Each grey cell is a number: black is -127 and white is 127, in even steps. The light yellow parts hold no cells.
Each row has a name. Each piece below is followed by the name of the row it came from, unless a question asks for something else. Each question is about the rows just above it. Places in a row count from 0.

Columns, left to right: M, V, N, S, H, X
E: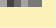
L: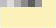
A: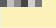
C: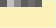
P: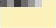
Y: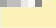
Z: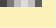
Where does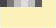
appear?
Z
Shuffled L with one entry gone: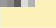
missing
[63]
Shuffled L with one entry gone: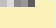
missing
[50]
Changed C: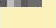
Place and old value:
5, [-34]

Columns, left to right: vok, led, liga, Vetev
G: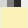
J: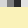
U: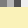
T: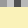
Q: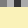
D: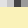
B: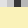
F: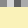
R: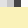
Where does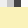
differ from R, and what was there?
0, [98]
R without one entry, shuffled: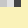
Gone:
[124]
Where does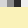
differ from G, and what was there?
1, [-2]

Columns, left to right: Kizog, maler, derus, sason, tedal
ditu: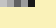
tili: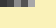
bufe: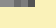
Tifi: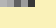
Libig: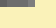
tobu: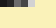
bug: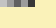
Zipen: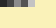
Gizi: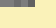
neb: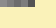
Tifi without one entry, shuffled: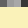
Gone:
[53]
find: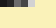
tobu
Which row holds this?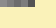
neb

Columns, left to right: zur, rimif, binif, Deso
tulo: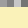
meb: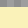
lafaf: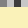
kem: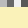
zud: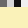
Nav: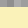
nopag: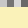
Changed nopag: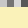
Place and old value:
3, [-23]
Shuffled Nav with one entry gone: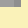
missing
[44]
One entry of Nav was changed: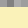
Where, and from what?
1, [15]
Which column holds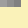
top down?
zur
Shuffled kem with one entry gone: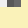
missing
[59]
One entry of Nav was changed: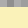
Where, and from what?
0, [30]

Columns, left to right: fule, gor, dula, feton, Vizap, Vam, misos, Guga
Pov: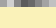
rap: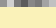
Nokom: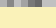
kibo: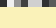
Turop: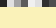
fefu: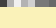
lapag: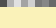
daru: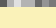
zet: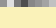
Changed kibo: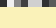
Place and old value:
2, [20]
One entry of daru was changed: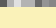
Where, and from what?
7, [-6]
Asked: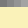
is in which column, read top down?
misos

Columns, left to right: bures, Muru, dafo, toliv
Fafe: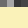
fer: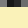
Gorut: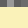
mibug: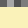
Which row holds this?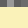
Gorut
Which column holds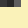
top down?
dafo
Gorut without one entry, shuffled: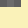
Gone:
[25]
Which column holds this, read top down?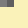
bures
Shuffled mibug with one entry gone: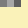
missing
[-45]

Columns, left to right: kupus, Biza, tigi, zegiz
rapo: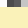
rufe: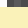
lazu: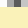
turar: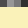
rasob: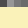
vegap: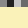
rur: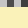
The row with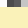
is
rapo
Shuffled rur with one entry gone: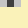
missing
[-51]
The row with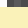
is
rufe
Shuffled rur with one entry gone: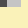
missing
[-64]

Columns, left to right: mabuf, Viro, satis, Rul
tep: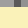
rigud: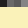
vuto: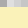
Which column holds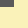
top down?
satis
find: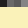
rigud
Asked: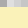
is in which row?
vuto
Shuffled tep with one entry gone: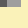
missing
[17]
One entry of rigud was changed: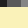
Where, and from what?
1, [-22]

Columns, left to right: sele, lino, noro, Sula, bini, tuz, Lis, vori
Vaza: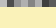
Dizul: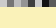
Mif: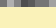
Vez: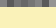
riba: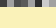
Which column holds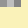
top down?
noro
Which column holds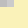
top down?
sele
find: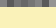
Vez
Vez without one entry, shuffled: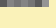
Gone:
[-24]

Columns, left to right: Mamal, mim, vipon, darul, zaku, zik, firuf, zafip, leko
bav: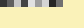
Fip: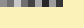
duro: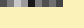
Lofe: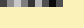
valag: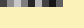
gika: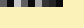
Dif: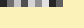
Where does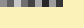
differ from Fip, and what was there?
1, [-15]
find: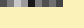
duro
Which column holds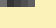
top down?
leko
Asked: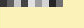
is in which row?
bav
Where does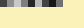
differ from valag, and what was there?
8, [-31]

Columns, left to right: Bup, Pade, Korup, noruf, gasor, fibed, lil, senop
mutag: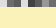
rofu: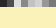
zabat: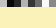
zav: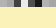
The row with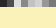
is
rofu
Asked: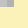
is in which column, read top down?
Bup

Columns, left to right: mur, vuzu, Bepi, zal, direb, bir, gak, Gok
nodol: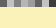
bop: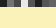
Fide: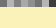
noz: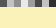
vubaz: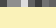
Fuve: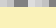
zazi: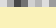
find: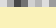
zazi
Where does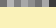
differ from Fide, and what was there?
6, [53]
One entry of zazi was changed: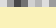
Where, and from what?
1, [40]
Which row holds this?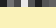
bop

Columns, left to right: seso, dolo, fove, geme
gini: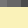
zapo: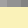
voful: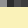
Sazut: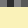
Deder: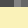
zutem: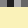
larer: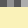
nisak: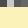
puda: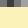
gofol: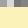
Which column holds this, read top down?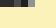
dolo
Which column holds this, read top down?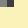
geme
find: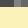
Deder

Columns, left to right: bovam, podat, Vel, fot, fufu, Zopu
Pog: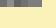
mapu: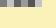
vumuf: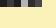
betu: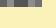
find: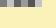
mapu
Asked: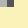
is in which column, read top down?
fot

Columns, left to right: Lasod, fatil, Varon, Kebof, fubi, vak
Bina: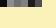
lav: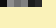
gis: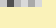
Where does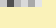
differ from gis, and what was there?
5, [89]
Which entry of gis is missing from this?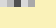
[73]
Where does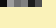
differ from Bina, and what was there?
1, [13]

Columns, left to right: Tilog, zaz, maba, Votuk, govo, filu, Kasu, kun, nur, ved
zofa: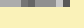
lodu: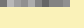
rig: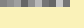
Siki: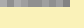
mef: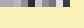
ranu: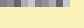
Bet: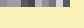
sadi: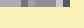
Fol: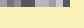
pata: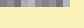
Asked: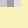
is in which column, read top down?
nur
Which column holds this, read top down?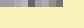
maba
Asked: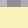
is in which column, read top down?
zaz
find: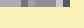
sadi

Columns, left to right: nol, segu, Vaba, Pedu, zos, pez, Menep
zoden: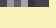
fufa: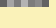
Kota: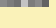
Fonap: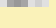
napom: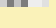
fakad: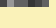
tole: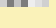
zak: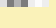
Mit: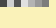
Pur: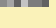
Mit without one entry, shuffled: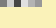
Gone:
[-43]
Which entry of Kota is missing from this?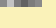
[-15]
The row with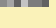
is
Pur
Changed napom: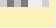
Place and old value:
6, [96]

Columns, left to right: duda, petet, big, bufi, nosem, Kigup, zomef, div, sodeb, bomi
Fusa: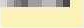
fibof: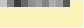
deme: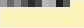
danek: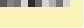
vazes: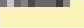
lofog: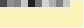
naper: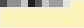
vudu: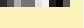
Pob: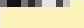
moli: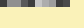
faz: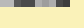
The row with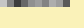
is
fibof
